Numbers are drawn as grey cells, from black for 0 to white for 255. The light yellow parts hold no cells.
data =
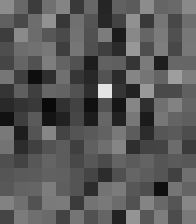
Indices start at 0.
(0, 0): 140
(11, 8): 100
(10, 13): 59
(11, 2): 87
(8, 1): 62
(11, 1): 67
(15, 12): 76
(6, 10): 153
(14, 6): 115
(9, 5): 84
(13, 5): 84
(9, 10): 44
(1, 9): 145
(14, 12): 85
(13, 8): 123
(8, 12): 100
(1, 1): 73
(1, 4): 55
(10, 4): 92
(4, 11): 30
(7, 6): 16
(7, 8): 21
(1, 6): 84
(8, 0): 17
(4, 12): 103
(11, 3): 100
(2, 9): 136
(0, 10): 140
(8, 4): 33
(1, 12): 72
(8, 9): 120
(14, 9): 81
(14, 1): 112
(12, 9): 101
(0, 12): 105
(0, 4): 132
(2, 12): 80
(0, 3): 112

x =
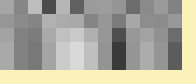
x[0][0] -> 165
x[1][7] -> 151
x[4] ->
[169, 130, 120, 164, 203, 217, 191, 148, 58, 149, 172, 149, 92]
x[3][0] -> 169
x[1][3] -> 177
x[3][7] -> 148
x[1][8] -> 123
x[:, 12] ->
[130, 152, 108, 92, 92]
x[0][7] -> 157
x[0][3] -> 76
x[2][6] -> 176
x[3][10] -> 172
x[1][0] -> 150
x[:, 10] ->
[138, 141, 163, 172, 172]
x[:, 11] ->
[154, 140, 145, 149, 149]
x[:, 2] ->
[189, 133, 124, 120, 120]
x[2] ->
[163, 130, 124, 170, 192, 201, 176, 151, 78, 152, 163, 145, 108]

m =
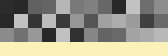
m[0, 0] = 44
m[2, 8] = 105
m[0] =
[44, 40, 97, 101, 182, 121, 128, 103, 40, 194, 110, 141]
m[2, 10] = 170
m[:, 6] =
[128, 85, 134]
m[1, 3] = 188

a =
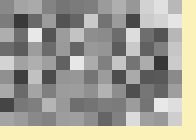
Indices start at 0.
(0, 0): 137
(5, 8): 77
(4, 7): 128
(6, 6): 144
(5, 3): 76
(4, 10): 172
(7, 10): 116
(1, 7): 115
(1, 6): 202
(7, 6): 116
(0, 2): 170
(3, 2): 157
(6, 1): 106
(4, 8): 197
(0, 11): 224
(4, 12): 203
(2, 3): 85
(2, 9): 221
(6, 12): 158
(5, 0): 144
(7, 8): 123
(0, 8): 175
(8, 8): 129
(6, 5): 157
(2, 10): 110
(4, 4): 97
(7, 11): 232
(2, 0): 174
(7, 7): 125
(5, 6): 117
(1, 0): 124
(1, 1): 57

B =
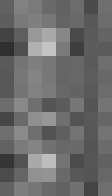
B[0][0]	97
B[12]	[75, 101, 145, 147, 105, 88, 84, 103]
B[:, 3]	[106, 119, 169, 196, 120, 120, 122, 85, 150, 83, 113, 189, 147, 105]
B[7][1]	136
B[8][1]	106
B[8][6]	89
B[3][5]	62
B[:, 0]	[97, 93, 67, 47, 90, 87, 88, 109, 70, 111, 98, 53, 75, 98]
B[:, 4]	[98, 100, 135, 122, 102, 101, 103, 92, 110, 95, 104, 115, 105, 98]
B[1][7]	108
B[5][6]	93
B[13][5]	112
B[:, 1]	[129, 121, 94, 79, 116, 119, 116, 136, 106, 138, 123, 82, 101, 125]
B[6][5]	99
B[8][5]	84
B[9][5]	116
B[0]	[97, 129, 122, 106, 98, 108, 74, 111]
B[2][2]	152
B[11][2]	169
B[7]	[109, 136, 111, 85, 92, 118, 84, 116]
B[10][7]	107
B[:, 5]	[108, 105, 74, 62, 103, 103, 99, 118, 84, 116, 106, 75, 88, 112]

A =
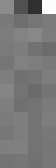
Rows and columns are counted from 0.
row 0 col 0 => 140
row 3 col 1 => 125
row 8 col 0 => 123
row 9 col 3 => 120
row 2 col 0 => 124
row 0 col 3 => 252
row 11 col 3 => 120
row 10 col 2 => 115
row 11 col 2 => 113
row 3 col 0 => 122
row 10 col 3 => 118
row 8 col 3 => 126
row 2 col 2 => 136
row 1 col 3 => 123
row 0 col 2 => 47
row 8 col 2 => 115

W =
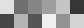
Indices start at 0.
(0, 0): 225
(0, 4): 197
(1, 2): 85
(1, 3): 239

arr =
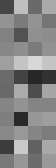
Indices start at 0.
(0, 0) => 70
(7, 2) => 132
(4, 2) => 215
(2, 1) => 82
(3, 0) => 135
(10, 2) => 97
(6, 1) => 171
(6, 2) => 77
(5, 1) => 67
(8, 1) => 41
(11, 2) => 107
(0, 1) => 191
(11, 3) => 153

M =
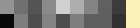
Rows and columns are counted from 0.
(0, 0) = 148
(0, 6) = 131
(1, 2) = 77
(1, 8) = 49
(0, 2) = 84
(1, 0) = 10

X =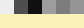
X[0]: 237
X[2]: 16
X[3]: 157

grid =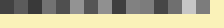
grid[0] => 66
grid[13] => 198
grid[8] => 63
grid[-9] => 85
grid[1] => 91
